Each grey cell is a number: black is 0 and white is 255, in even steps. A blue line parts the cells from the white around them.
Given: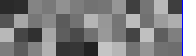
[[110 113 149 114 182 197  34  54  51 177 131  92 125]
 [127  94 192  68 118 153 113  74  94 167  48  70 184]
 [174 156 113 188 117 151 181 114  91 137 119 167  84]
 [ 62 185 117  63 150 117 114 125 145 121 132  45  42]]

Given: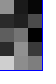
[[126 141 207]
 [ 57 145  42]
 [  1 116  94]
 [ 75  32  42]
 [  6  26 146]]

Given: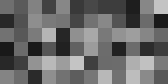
[[ 88 138 189 113 184 119  93 114 143  42 108 132]
 [122 193 175 108 107  63 196 157 185 147  62  40]
 [ 61  44 108  33 108 156  97  33  86  25 107  25]
 [104 134 158 147 121 168 144  38 181 123  88 114]
 [ 26 107  37  83 136 114  69 117 122 142  81  40]
 [195 135  30  61  61  72  57 135  66 130  90 111]]

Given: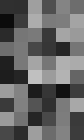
[[ 60 131 108 158  44  72]
 [ 58 125  73  37 115 155]
 [168 123  48  84 129  58]
 [ 61  17  54  28 131 156]
 [101 179 156 192  37  29]
 [171 176 118 165 121  31]
 [118  37  54  71 121 110]
 [154 165  56 122 118  42]
 [164 125 123 173  60  11]
 [109 132  79 159  47  48]]

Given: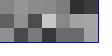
[[163 106 107  56 121  74 144]
 [167 163 136 199  76 144  96]
 [ 61  47 124 137 139 150 134]]

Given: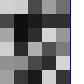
[[ 54 207  25  55 160]
 [213  44  72 141 146]
 [123  81 175  43 206]
 [151 212  46  16 166]
 [ 47  48  27  15  71]
 [111 158  74 205 208]]

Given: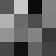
[[ 66  99  17  69]
 [ 56 133 113 147]
 [127  77 107 178]
 [131  11 200  87]]

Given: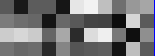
[[ 90 190  19  94  90  85 133  41 108 103 115]
 [143  15 121 239 220  43 168 102 203 215 204]
 [ 90 214  12  66  68  88 104  20 103 110 123]
 [166 152 111 191 242 230  22  92  92  25  89]]

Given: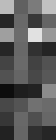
[[ 38  48 102  34]
 [103  79 104  55]
 [107 113  84  72]
 [140  34  30  13]
 [ 88  72 101  82]
 [ 82  66 106  68]
 [ 36  49 104  38]
 [152 225 108 159]
 [101  55 105  38]
 [193 123  96 188]]
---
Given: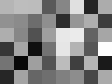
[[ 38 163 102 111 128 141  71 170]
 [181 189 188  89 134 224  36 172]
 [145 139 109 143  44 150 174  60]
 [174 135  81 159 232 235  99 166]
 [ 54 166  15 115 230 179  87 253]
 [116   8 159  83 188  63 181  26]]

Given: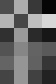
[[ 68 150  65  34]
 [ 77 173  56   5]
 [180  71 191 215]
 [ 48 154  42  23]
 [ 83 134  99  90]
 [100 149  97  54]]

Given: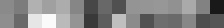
[[142 105 230 250 186 148  57  93 191 139  81 110 106 135  77  85]
 [138 124 177 160 172 134  71 104  80 148 149 151 145 170 130  25]]

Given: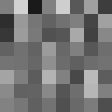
[[130 119  96 115  80 105 124  78]
 [127 210  26 129 206  88 160  61]
 [ 46 153 118  98 113 127  69 161]
 [ 55 156 121  81  86 169  65 136]
 [ 98 113  99 155 104 128  87 110]
 [116 114 103 143 108  96 109 114]
 [164 127  92 179 129  72 186  93]
 [138  98  99 137  85 110 182 128]]

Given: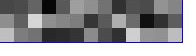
[[191 125 114  40  43  52 139  76  48 207 148 145 189]
 [ 71  75 100   7  89 159 143 114  49  80  75 147 133]
 [142  96 214 143 133 126  54  90 174 107  16  49  93]]

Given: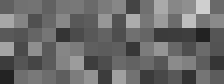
[[ 35 111 121 109  94 125 146  60 160 114  59  72  88  51 117  92]
 [ 96 113 115  97 118 120 106 123 135  68 112 170 135 143 207 105]
 [167 133  80 104 136  88  93 151  82 172 119 155 108 190 118 138]
 [ 89  84 101 118  52  75  88  99  78 112 101  59  60  62  34  85]
 [164  74 143  90 134 124  95  92  95  55 124 149 104  78 107  83]
 [ 60  85  69  91 132 156  61  77 106  98 106  87 139 129  93  53]]
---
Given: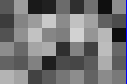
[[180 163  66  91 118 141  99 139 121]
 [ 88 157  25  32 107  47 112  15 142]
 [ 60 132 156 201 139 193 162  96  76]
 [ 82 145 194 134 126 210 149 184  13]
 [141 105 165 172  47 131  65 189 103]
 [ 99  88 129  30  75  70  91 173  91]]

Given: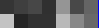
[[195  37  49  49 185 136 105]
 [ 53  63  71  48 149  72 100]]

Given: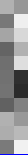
[[122 241]
 [177 151]
 [120 239]
 [165 216]
 [100 177]
 [111 222]
 [113  48]
 [115  43]
 [ 97 129]
 [177 152]
 [173 185]]

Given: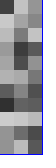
[[147 187  88]
 [ 65 194 149]
 [201 164 135]
 [187 123 195]
 [154  61  89]
 [165  77 146]
 [178 170 119]
 [ 92 132  80]
 [ 48  98  93]
 [204 199 186]
 [148 109  75]]

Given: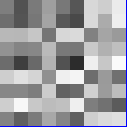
[[131  95 123 168 133  95 206 218 223]
 [126  82 122 159 120  86 216 206 235]
 [110  84 119 164  88  73 217 171 238]
 [184 183 198 117 215 218 129 165 154]
 [146 132 135 186 121 119 201 177 191]
 [108  62 105 179  82  44 239 199 251]
 [206 224 212 144 239 244 109 154 112]
 [135 135 125 204  98 107 208 155 189]
 [206 247 200 188 192 239 126 113  91]]

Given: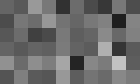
[[ 84 127  90  86 152  93 116 106 136 123]
 [101  89 153 120  49 108  75  55 120  77]
 [ 76 119 108 151 115 102 120 129  31 132]
 [ 87 108  64  74 121  94 101 138 104 129]
 [100  89 100  96 123  99  92 176  53  90]
 [145 107 142 125 166  36 135 123 194  93]]
